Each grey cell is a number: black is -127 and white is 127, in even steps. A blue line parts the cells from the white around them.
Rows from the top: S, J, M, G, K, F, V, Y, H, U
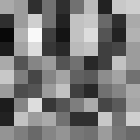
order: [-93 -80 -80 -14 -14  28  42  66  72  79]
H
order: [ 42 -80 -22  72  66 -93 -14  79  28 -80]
J
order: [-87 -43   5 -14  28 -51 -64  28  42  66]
V
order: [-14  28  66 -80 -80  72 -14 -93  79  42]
H
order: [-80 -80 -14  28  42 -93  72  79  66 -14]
H

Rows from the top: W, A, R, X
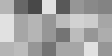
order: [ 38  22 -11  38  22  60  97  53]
X
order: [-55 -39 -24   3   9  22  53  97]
W
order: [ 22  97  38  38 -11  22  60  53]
X
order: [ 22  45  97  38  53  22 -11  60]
R
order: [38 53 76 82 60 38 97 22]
A
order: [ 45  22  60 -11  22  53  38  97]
R

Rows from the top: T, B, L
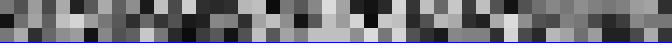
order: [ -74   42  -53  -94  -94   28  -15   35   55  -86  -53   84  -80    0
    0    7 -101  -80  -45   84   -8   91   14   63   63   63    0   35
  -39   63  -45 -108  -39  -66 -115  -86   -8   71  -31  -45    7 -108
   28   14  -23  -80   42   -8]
L
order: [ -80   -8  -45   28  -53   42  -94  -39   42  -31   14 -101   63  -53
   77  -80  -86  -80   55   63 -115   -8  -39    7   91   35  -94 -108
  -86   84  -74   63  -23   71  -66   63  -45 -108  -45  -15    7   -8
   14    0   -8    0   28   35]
T
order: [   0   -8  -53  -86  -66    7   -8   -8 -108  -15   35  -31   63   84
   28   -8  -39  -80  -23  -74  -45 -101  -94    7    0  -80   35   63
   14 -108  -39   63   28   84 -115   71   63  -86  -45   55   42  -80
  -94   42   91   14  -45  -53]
B

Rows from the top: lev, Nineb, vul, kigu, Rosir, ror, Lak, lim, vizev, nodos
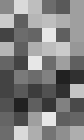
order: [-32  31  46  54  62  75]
Nineb
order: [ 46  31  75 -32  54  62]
Nineb
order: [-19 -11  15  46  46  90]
nodos
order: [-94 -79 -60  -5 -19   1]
ror
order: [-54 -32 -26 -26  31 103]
vizev
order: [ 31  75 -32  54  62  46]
Nineb
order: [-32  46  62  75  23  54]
kigu

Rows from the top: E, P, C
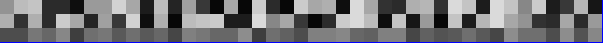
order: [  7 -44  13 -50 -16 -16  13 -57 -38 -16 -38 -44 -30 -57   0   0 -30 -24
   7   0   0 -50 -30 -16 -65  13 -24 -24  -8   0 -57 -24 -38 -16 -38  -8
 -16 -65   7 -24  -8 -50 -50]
C
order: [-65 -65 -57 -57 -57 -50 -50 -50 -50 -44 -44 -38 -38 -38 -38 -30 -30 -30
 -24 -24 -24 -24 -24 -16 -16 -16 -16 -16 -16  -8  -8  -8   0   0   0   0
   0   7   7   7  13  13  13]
C
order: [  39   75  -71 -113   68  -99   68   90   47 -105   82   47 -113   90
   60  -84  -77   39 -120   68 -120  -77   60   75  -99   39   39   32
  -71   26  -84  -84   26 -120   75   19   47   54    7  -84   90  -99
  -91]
P
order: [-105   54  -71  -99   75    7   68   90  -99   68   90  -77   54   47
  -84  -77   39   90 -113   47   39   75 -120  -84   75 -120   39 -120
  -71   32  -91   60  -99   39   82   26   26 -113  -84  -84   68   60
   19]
E
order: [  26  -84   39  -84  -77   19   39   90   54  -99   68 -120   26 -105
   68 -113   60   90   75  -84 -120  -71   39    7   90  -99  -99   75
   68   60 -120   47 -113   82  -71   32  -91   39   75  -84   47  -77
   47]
P
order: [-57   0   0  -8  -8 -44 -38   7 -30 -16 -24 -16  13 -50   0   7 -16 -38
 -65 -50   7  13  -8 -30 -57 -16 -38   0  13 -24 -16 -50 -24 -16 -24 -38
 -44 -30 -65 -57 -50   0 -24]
C

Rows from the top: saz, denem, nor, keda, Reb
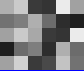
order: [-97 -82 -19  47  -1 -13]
denem
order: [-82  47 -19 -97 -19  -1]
keda
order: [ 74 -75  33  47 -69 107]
saz
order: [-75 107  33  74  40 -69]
nor
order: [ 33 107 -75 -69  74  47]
saz

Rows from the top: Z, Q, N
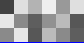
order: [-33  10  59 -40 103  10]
N
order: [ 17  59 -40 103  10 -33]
Q

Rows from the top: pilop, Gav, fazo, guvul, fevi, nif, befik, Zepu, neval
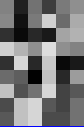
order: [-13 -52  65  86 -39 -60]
Zepu
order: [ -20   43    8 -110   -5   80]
Gav

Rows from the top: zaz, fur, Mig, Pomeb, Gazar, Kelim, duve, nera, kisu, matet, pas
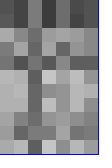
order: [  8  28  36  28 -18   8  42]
Mig
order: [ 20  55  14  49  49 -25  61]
nera

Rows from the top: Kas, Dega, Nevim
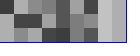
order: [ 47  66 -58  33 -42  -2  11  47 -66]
Kas
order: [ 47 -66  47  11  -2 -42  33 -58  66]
Kas
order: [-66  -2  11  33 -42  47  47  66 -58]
Kas
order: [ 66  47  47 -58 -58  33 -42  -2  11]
Dega
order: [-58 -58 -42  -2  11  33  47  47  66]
Dega

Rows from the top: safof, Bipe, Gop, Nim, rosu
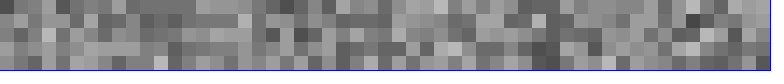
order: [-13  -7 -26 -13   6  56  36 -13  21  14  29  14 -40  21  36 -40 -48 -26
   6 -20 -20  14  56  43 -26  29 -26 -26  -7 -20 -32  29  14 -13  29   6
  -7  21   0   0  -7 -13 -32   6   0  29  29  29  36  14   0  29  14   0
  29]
Nim
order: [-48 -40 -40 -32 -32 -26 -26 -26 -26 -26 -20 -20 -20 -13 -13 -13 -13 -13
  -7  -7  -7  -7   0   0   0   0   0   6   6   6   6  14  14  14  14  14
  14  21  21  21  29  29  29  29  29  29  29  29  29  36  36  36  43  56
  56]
Nim
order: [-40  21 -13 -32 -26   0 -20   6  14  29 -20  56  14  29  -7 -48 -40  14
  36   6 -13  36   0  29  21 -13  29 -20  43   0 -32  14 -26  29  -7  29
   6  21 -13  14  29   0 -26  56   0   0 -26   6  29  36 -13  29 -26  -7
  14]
rosu
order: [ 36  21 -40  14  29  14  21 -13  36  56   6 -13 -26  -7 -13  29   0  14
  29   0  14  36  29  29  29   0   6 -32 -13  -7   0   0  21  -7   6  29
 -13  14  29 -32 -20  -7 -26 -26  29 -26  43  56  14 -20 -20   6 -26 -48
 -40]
Nim
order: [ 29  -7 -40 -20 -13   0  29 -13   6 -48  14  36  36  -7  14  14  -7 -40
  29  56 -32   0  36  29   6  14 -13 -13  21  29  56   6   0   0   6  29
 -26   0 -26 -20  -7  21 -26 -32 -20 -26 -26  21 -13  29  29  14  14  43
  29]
Nim

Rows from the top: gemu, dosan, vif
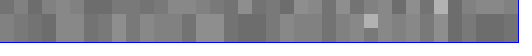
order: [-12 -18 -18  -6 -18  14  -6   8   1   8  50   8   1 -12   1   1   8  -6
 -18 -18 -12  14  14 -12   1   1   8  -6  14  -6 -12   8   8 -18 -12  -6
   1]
dosan
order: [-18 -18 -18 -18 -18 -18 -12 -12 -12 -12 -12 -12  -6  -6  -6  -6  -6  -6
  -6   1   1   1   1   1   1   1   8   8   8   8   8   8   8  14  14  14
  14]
vif
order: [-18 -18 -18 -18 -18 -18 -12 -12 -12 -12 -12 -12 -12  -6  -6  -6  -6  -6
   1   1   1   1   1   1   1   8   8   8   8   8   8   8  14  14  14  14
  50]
gemu
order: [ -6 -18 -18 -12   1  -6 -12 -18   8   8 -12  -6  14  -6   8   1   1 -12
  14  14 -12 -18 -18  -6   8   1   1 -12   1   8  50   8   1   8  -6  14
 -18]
dosan
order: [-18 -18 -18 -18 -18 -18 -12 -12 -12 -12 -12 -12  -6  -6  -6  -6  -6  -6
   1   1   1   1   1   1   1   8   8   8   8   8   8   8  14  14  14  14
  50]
dosan
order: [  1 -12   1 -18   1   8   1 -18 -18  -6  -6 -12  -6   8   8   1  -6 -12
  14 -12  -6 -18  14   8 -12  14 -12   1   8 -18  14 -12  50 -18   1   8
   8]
gemu
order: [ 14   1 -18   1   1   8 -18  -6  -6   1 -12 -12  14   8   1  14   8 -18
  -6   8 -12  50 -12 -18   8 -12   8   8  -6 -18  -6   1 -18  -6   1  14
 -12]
dosan

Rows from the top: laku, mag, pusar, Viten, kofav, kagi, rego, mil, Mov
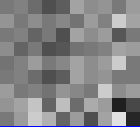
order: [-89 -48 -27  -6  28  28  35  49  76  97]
Mov
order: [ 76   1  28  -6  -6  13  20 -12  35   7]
mag
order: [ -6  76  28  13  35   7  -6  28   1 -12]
kofav
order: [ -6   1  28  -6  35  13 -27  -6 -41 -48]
pusar
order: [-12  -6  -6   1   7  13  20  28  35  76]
mag
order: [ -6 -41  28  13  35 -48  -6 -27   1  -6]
pusar
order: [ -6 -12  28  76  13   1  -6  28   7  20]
rego

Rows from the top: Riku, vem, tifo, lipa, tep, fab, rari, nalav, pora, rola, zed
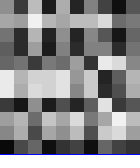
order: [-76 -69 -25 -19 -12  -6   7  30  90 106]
tep
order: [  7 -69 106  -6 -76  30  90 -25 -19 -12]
tep
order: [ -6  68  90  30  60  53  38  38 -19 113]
pora

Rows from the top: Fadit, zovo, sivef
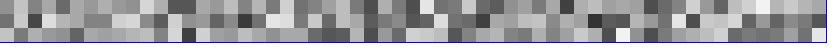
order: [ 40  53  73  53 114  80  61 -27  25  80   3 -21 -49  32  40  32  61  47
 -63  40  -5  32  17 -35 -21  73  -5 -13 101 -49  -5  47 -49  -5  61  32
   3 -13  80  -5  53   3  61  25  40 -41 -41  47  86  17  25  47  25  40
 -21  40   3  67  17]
Fadit
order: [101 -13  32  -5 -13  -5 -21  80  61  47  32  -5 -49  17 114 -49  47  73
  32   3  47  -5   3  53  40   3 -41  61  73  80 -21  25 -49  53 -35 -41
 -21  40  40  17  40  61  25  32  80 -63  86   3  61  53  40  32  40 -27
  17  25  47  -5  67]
sivef

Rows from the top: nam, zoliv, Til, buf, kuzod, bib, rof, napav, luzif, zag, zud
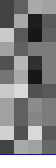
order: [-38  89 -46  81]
zag
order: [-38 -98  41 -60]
zoliv
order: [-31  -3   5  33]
luzif
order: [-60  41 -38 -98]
zoliv
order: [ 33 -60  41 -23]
zud

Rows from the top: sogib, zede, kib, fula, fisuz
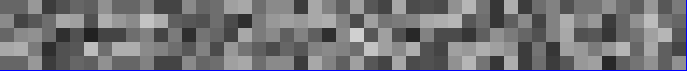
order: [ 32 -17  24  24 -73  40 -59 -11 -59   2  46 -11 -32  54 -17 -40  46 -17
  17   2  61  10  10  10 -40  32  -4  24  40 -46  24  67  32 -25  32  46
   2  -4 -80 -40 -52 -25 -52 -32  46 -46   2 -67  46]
fula
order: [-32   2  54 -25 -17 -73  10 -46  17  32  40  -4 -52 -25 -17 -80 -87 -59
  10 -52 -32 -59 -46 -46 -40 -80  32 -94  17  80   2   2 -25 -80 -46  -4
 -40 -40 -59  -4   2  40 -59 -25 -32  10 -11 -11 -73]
kib

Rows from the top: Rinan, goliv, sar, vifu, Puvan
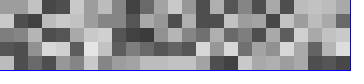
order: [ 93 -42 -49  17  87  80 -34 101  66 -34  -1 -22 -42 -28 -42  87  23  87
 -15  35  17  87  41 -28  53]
vifu
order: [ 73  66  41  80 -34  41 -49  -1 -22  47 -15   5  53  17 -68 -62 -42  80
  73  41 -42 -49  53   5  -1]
sar
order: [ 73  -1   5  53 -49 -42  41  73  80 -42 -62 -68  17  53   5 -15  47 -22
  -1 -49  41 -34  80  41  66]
sar
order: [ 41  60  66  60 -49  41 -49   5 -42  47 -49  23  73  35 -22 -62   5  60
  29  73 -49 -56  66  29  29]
Rinan
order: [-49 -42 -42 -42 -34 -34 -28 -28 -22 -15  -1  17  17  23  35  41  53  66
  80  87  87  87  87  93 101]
vifu
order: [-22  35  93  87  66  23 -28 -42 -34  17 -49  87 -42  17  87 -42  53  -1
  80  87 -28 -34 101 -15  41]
vifu
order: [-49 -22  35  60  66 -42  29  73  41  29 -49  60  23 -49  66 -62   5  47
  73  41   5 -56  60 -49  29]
Rinan

